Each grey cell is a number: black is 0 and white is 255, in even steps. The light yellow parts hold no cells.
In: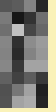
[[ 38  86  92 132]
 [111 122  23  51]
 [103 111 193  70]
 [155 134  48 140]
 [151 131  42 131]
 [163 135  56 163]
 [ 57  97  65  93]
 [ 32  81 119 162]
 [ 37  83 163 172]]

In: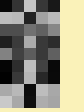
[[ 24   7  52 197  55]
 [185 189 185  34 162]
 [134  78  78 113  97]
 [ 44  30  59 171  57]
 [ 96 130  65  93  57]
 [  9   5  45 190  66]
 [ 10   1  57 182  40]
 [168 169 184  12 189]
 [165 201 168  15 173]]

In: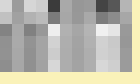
[[181 215 155 214 206  59 169 151 154  68  87]
 [167 193 161 178 187 123 167 152 169 124 140]
 [153 131 169 129 152 238 177 166 180 240 229]
 [151 145 170 147 164 210 174 163 177 209 201]
 [155 146 168 145 164 204 173 162 174 208 203]
 [155 142 167 144 162 215 173 163 174 215 207]]

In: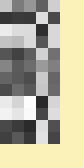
[[207 197 123 150  96]
 [ 73  53  59  57 222]
 [216 235 220 219  47]
 [216 194 187 217  86]
 [113  85  66  95 210]
 [128 133  91 109 154]
 [102 100  89  77 202]
 [106  75 108  88 198]
 [213 234 212 253  41]
 [221 242 229 250  71]
 [ 80  73  59  43 221]
 [ 69  64  89  56 226]]

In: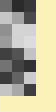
[[ 55 108  43]
 [ 74 198 163]
 [211 144 212]
 [220 155 211]
 [194  64  83]
 [ 49 115  66]
 [203  59  99]
 [ 62 196 168]]

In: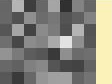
[[102 102 181  62 103 165  48 131]
 [130 103  81 143 108 119  83  95]
 [ 84  86 165  67 139 123  78 180]
 [ 87 111  71 140 132 169 226 143]
 [111 147 122  93  86  57 143 107]
 [ 99 104  97 128 136  85  70  67]
 [115  88  58 104 149 159 161 100]]
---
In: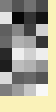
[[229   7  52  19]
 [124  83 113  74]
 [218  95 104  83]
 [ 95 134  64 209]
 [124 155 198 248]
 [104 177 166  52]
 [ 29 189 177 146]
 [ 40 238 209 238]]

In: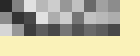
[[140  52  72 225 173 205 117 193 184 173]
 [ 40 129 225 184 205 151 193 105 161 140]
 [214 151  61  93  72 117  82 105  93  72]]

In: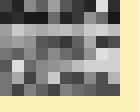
[[ 68  37 137  97 158  87  56  37 221  46]
 [ 37  46  25  25 107  37  56 146 107  25]
 [116  68 127  97  68 127 107  97  78  78]
 [116  97 137  97 137 107  87 146 221 209]
 [146 158 146  87  78  56  97 168  56  78]
 [116 168  68 137 200  78  68 137  78 179]
 [158 200 179 168 179 188 168 200 209 188]
 [ 87 221 107 137 146 158 188 209 209 209]]

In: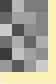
[[203  79 141 132]
 [152  89 152 203]
 [101 162 162 132]
 [112 174 101 174]
 [ 68 183 123 123]
 [ 59 192 162 141]]

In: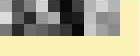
[[118  41 106  97  76  53   8 200 160 139]
 [171  76 128 210  53   8  64 180 210 180]
 [219  97  41 150 171  20  29 191 139 150]]

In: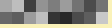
[[104  94 156 190  52  40  75  94 200]
 [168 190  63 147 125 156 115  75 115]]

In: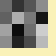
[[162  12 109 205]
 [140  33  75 185]
 [109  51  85 140]
 [ 97 174 121  21]]

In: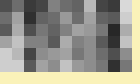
[[ 79 109  58  69 129 109  99 184  69  58 217]
 [109 162  48  99 109 153 109 162  99  90 206]
 [ 90 172  79 119  99 129 162 153 119  39 172]
 [206 184  69 141 153 162 119 141 109  79 141]
 [162 194 129 129  90 172 129 141  90  48 194]
 [206 206  90 162 141 194 153 141 119  48 119]]
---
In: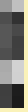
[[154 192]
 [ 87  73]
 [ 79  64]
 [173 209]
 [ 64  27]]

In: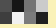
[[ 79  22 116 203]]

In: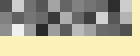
[[ 80 206 113  86 164 100 130 115 105  45 205]
 [142 240 155  41 157  91 186 161 107 103  80]]

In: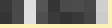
[[ 57  73 222  86  53  75  76  71 207]]

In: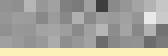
[[146 143 181 152 161 128 122 160  62 138 150 164 179 198]
 [144 152 150 163 165 158 137 160 181 141 164 136 177 114]]

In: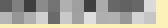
[[ 93 128  62 139 115 176 159  64 171 103  98 103 218]]

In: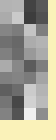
[[179 181  67  88]
 [133 124 196 126]
 [128 108 153 171]
 [128 132 123 164]
 [117  71 209 186]]

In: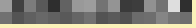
[[157  65 124  89  46  98 153 157 115 148  58  61 145 114 222  47]]
